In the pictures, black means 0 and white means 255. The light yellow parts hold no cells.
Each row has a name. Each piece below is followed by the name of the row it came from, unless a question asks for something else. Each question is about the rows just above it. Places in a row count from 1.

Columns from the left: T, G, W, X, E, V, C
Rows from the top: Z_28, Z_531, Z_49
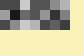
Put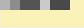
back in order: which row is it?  Z_28
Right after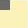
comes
[84]
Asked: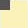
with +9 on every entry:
[93]
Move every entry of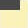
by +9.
[82 82]
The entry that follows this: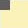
[61]
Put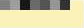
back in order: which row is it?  Z_531

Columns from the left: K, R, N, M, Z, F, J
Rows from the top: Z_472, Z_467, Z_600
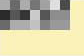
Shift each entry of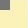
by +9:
[126]
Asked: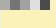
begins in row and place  Z_472, 3
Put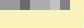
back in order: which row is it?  Z_600
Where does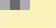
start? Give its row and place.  Z_472, 1
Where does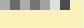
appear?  Z_472

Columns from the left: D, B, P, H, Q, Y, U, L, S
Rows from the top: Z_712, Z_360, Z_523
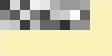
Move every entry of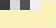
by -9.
[ 51 208  73 231]
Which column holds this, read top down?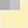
Y

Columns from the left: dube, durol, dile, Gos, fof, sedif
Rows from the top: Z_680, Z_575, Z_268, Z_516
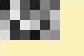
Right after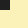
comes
[130]
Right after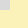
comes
[53]
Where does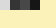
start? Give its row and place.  Z_516, 1

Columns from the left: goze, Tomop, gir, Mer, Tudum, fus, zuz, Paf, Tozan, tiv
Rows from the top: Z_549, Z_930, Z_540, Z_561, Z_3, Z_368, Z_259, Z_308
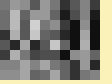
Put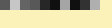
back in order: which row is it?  Z_561
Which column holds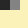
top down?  tiv

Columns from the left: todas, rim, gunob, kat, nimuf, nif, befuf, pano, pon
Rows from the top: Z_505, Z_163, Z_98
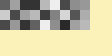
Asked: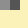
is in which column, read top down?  pano
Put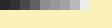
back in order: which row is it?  Z_98
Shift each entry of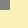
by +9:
[139]
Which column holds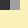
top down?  gunob

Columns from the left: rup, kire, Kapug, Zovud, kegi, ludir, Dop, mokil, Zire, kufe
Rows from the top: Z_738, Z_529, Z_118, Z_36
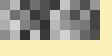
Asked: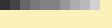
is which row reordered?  Z_118
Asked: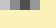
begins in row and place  Z_529, 6
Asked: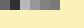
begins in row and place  Z_118, 4
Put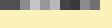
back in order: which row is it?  Z_529

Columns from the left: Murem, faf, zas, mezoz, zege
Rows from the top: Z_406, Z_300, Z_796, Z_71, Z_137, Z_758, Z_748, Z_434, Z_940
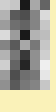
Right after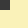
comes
[144]
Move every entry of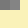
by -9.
[111 123]

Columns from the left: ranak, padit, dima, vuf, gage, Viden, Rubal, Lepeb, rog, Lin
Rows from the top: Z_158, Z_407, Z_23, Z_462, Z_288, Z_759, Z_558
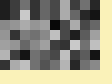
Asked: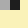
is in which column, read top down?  Lepeb
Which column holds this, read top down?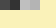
Rubal
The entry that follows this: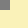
[113]
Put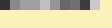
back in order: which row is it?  Z_288
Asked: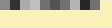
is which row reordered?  Z_558
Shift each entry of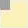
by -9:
[151]

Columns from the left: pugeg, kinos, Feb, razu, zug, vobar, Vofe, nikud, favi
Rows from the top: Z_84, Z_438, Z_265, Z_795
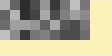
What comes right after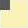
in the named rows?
[76]
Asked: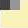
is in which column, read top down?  razu
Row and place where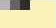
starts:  Z_84, 1
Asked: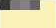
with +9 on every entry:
[ 65 127 137 108]
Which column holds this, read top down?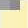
kinos

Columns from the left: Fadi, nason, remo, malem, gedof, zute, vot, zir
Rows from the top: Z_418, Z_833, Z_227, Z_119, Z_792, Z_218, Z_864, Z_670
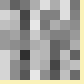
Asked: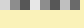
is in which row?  Z_670
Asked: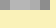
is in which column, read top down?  gedof
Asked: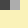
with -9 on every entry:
[ 60 164]
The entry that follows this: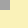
[118]
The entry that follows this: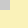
[153]
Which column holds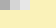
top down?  malem

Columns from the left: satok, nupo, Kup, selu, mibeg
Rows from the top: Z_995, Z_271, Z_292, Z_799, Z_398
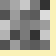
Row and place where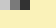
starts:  Z_995, 3
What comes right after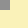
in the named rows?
[122]

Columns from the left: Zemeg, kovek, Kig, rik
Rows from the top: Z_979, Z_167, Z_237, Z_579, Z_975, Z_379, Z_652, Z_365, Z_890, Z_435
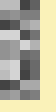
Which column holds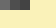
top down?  Kig
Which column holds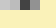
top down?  Zemeg
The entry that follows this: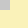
[212]

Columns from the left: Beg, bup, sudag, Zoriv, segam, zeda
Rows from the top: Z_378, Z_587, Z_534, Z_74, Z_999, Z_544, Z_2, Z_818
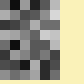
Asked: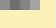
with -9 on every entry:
[133 101 122 154]
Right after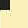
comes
[88]
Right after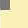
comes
[66]

